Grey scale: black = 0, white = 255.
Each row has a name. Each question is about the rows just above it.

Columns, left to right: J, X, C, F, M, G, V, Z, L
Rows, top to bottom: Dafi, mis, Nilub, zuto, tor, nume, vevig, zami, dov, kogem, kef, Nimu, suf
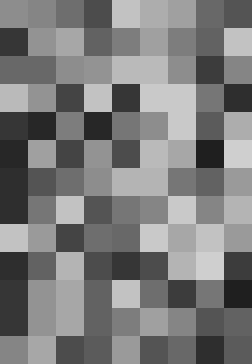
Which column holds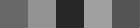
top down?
X
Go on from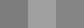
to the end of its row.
[84 98]
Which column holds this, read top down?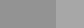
X

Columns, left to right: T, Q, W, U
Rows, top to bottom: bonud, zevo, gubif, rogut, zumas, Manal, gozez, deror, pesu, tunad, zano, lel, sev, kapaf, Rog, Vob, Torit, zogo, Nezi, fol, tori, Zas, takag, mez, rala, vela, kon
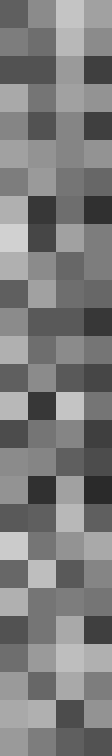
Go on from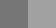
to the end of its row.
[147]
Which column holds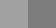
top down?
T

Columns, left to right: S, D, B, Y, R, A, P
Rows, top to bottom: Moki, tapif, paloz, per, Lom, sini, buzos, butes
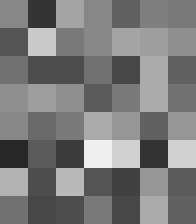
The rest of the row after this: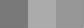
[ 97 150]
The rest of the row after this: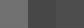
[121  71 171  97]
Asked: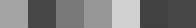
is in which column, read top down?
R
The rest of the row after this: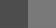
[ 71 171  97]
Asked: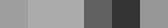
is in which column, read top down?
A

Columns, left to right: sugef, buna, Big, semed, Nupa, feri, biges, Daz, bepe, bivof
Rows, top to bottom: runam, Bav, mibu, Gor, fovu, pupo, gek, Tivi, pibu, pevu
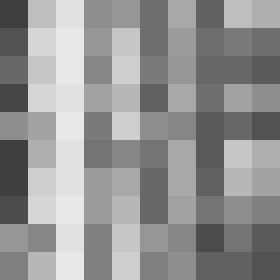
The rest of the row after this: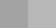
[ 97 168 110 162 142]
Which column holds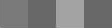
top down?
bepe
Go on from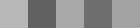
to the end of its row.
[142]
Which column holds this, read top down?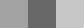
bepe
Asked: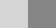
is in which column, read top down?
buna
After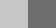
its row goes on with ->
[156 110 122 110]

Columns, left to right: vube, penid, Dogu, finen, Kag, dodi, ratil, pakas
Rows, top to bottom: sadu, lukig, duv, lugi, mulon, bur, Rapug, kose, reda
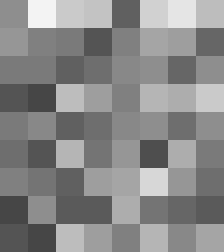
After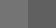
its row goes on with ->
[158 165 215 150 110]
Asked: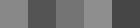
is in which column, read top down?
penid
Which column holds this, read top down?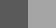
pakas
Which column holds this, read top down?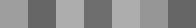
ratil

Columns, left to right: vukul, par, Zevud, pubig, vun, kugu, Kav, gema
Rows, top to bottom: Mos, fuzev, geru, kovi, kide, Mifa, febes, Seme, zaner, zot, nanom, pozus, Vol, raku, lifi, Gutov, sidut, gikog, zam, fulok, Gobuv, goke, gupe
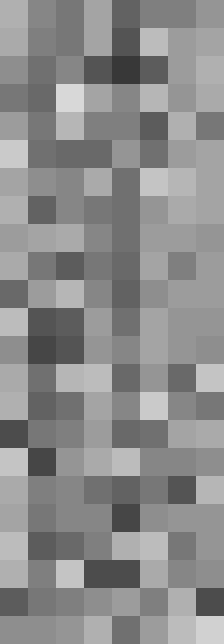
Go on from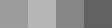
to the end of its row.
[142 156 156]
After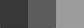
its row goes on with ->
[176]
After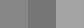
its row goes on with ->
[ 98 127 127 149]

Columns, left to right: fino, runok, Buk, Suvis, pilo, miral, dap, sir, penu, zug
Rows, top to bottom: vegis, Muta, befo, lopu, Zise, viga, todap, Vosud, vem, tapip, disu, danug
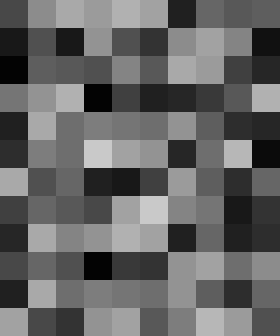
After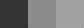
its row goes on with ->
[132  17]
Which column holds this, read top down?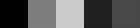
Suvis
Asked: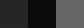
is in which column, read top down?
zug
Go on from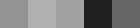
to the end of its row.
[32 45]
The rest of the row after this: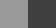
[38]
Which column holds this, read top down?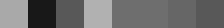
Buk
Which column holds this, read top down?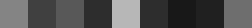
penu

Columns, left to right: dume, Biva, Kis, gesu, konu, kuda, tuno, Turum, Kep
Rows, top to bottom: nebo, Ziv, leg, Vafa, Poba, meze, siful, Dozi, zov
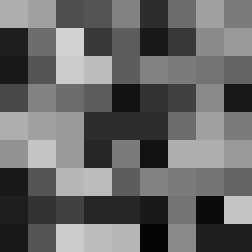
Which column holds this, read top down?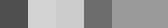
Kis
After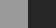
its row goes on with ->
[123  18 174 174 154]
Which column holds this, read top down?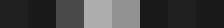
dume
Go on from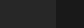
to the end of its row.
[116  11 196]
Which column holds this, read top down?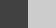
Kis
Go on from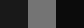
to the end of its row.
[196]
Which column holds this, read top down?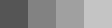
Biva

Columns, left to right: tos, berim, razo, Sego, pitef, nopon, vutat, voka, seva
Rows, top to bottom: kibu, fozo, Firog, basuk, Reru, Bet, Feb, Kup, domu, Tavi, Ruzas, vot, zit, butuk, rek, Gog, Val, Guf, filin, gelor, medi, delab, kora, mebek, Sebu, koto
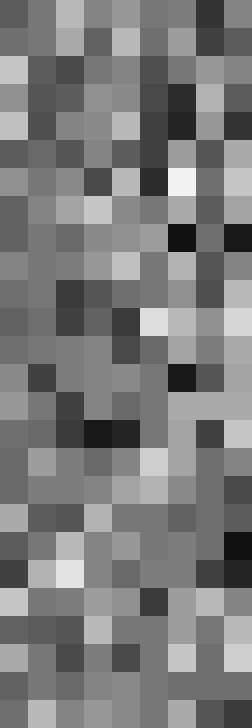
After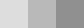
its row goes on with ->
[214]
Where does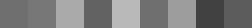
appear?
fozo
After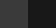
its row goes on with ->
[ 37 119 163  65 198]
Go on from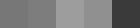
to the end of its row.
[157 185 132]
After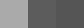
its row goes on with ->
[178 119 119  98 111  92]
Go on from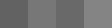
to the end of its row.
[138 119 111 111 111]
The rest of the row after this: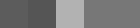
[ 98 111  92]

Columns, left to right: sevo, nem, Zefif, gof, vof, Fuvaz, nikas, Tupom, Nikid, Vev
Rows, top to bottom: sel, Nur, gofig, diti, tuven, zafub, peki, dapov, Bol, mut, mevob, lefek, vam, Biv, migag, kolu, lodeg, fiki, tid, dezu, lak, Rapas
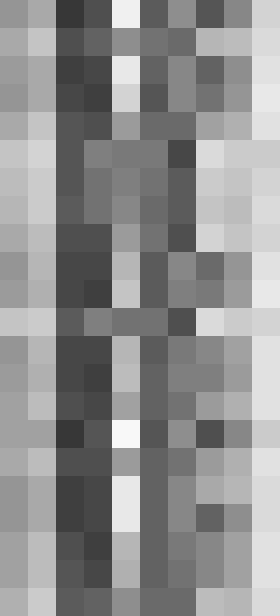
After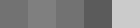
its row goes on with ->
[196 211]
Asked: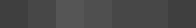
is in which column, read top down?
gof
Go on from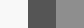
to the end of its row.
[ 79 135 203]
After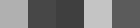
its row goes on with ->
[127 121 155 232]

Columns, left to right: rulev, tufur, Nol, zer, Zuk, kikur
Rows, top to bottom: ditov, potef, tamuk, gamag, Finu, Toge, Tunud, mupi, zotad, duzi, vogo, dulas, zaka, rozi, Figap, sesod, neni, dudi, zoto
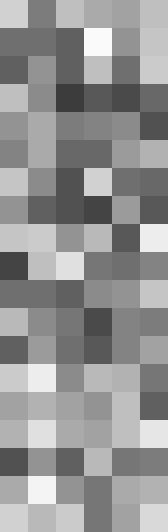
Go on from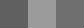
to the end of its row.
[ 88 131 162]
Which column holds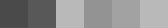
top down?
zer
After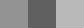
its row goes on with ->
[118 124]
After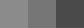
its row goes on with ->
[131 124]
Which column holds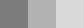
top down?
kikur

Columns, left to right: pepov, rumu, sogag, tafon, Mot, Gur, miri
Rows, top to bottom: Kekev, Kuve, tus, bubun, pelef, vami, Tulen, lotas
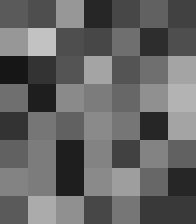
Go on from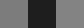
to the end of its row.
[ 65 131  97]
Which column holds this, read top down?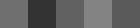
pepov
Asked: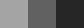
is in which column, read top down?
miri
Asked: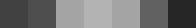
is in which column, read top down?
miri
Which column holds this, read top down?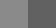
sogag

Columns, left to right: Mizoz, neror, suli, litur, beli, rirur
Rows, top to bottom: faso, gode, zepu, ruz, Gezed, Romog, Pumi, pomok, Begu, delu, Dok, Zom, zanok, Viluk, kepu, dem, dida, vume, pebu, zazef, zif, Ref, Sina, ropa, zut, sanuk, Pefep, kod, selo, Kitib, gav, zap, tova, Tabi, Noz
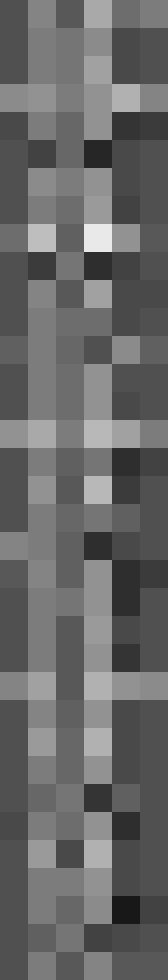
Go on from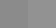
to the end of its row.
[124 146 177 132]
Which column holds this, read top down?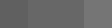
suli
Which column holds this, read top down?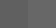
suli
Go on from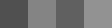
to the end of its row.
[73 80]
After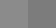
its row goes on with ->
[146  73  80]
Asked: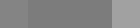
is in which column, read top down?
neror

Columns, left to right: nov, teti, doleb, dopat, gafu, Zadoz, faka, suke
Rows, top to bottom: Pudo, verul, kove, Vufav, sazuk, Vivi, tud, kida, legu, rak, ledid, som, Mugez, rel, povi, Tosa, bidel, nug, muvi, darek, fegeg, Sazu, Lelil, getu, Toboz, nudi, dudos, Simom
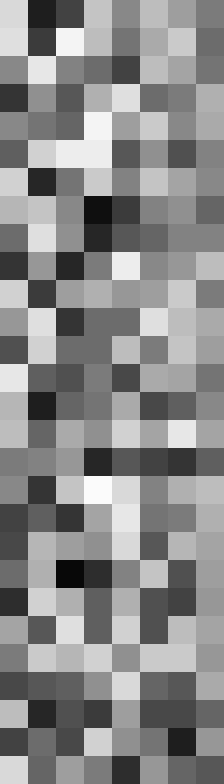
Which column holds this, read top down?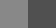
faka
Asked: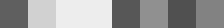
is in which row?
Vivi
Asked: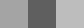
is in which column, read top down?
suke
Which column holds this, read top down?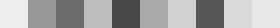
gafu

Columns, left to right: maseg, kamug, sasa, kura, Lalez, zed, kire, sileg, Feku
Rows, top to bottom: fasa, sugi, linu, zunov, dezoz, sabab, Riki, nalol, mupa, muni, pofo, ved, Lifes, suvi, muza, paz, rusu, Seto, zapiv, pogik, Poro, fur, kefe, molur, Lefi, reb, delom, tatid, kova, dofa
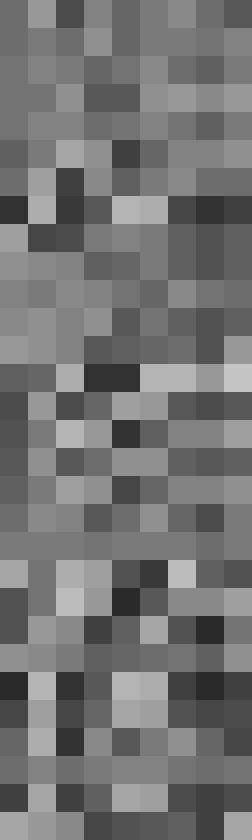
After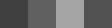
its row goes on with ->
[ 42 115]
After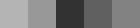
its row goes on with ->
[130 159]
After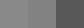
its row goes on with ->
[109 144 102  76 122]
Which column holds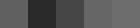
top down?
sileg
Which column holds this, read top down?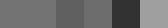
maseg
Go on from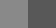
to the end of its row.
[122 144 102  70]
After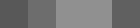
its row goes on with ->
[88 96]

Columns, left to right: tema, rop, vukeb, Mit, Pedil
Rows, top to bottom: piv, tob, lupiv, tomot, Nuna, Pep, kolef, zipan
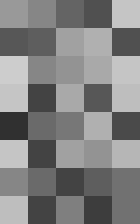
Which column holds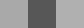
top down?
Mit
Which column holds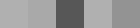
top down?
Mit
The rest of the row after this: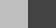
[127  61 113]
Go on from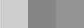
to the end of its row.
[169 197]

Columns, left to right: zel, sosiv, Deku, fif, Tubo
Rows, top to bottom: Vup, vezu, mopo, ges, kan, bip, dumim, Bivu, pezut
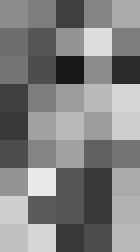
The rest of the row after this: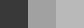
[156 207]
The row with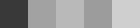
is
kan
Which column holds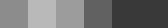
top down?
fif
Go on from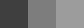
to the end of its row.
[185 214]
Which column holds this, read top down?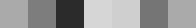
Tubo

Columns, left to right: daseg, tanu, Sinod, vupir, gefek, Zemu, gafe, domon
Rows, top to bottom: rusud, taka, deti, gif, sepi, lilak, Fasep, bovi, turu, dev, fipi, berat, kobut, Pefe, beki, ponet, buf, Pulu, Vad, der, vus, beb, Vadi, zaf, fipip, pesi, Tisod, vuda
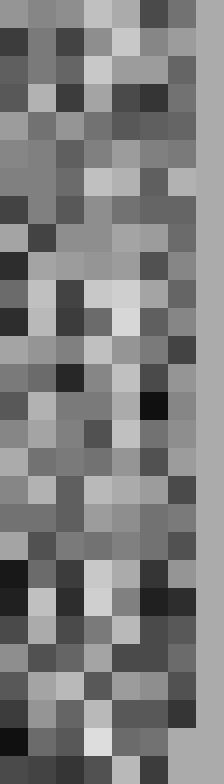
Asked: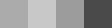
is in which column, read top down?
gefek
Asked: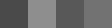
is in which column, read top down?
Zemu
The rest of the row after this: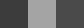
[ 53 114 171]
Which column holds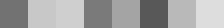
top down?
vupir
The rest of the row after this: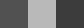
[171 171]

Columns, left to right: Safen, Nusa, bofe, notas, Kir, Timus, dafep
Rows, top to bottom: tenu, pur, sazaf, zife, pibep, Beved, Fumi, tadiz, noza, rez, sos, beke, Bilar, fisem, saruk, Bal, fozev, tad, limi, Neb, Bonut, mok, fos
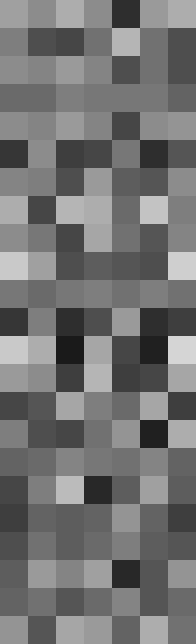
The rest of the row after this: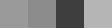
[ 62  70 166]
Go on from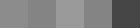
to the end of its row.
[140 148]
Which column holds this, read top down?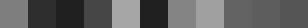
Timus
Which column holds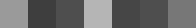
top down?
bofe
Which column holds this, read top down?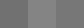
notas

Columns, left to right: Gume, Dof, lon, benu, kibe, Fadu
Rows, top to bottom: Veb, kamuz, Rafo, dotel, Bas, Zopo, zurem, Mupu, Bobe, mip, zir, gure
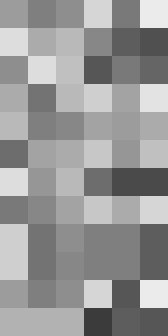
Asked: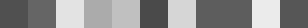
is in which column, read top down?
Fadu
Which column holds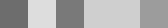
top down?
Gume
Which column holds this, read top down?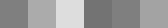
Dof
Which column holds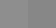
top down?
lon
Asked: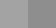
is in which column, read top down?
lon

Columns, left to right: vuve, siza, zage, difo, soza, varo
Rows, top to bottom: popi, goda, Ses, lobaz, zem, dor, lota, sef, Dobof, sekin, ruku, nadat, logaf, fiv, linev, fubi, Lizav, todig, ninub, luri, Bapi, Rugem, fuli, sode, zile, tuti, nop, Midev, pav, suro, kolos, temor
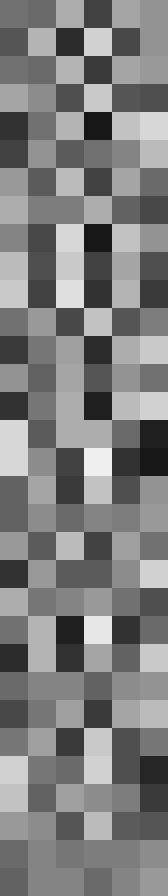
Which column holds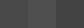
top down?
siza
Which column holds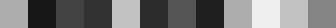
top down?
difo
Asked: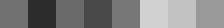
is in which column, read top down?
vuve

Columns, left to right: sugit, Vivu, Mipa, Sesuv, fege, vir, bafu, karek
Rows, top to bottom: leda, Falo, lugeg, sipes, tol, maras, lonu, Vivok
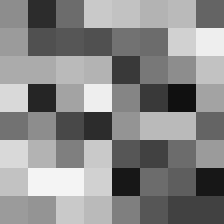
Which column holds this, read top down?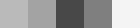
Mipa
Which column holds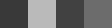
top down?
vir
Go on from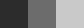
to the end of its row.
[194 179 186 100]
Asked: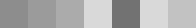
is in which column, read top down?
sugit
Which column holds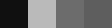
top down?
bafu
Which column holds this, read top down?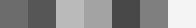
Mipa
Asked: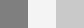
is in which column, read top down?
Mipa

